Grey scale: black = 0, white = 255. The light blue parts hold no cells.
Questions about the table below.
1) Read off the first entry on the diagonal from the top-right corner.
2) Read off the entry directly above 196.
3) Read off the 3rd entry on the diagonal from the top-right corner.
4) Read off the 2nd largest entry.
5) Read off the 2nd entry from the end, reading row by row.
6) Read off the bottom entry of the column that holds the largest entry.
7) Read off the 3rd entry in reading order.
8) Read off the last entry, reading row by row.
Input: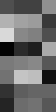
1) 144
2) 128
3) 136
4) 196
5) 114
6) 36
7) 65
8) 87

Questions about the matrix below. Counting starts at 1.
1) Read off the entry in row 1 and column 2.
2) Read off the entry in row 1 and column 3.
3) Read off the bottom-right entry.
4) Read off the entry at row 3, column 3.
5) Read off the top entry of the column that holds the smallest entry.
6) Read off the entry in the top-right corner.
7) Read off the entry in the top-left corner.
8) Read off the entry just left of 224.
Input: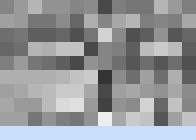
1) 154
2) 181
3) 194
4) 94
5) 72
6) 126
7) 133
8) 218

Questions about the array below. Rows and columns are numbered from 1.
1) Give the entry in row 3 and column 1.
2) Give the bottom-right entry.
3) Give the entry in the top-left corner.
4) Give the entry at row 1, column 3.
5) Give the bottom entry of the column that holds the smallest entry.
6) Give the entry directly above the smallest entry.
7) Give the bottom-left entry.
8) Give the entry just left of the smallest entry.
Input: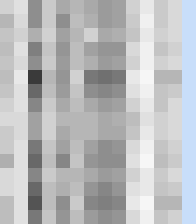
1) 196
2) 209
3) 209
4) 142
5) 120
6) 142
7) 189
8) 232
